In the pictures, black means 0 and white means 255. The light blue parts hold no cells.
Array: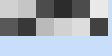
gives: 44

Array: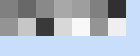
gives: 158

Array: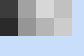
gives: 162

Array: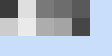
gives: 121

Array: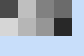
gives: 191

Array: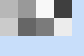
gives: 153

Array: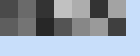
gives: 173

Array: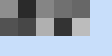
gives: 133
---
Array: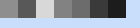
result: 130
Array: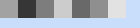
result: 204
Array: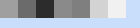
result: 138
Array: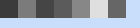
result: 91
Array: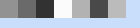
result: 251
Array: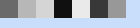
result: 16
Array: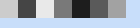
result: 121
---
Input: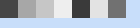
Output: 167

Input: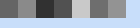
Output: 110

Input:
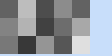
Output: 120

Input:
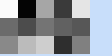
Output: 116

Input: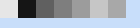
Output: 156

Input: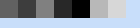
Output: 97

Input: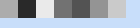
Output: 148

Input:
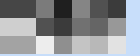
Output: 133
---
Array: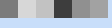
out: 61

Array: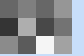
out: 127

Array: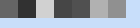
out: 80

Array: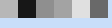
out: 163

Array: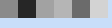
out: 181

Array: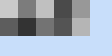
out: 192

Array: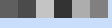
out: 51
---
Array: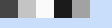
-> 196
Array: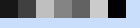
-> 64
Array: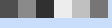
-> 138
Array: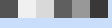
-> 240
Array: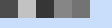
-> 194
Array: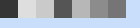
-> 222
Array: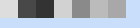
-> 72
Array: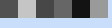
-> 197
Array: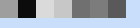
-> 12
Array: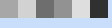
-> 210
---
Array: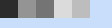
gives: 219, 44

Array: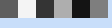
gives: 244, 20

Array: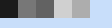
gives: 208, 27

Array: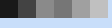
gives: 192, 25

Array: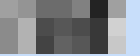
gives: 209, 35

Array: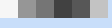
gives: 246, 65

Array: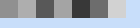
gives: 210, 56

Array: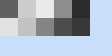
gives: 234, 44
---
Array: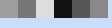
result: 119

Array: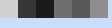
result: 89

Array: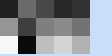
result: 41

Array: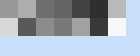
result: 66

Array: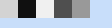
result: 153

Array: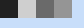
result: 149

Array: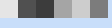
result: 124

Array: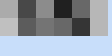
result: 72

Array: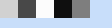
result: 126

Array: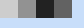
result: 146
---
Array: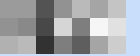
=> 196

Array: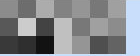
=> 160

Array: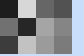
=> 82

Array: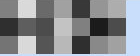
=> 173

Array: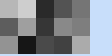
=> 117

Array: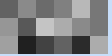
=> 119

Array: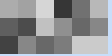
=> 184
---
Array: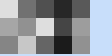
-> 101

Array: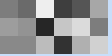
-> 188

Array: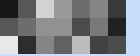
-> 133

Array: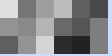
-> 212

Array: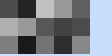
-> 115

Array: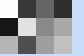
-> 159

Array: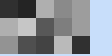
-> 67

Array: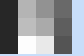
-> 233

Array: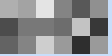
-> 206

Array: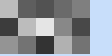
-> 51
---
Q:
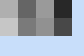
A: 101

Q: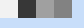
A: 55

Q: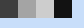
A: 164

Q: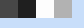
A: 31

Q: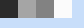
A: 165

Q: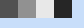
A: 145

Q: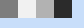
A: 241
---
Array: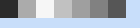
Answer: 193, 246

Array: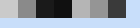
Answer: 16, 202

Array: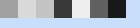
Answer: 56, 238

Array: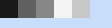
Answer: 135, 243

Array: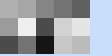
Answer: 75, 239

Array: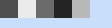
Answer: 108, 235

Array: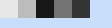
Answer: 23, 231
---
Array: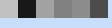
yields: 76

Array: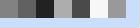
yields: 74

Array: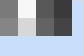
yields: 68

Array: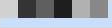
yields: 52

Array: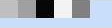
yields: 128

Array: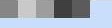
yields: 91

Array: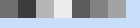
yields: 91

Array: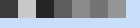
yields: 60

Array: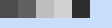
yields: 76
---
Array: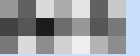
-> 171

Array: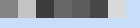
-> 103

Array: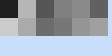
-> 128

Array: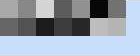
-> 92

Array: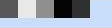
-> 4

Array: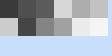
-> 215
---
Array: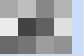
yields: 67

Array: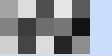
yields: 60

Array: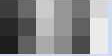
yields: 74

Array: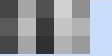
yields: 187

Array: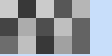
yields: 172

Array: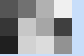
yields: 199
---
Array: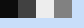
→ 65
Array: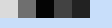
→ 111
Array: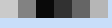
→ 130
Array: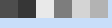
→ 54
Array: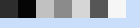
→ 5
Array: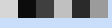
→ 12
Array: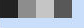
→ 141
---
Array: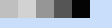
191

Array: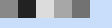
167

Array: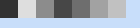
193

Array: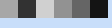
167

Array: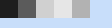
208

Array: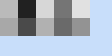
215

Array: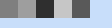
158

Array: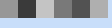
175

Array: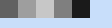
158
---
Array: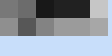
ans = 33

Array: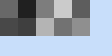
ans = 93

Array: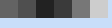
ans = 119

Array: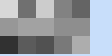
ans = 100

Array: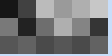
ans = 175

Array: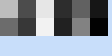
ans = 97
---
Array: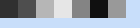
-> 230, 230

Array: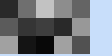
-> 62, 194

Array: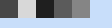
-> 31, 216

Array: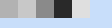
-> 138, 223

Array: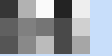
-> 117, 250

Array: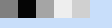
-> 165, 238

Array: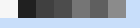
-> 76, 246

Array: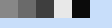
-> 62, 232
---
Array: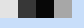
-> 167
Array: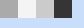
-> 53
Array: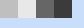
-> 59
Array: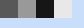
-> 232
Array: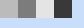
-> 57
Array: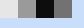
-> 114
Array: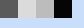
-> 5
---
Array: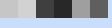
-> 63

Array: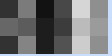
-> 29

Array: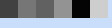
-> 97

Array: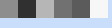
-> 182

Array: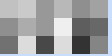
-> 72

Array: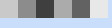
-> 63

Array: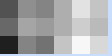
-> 114
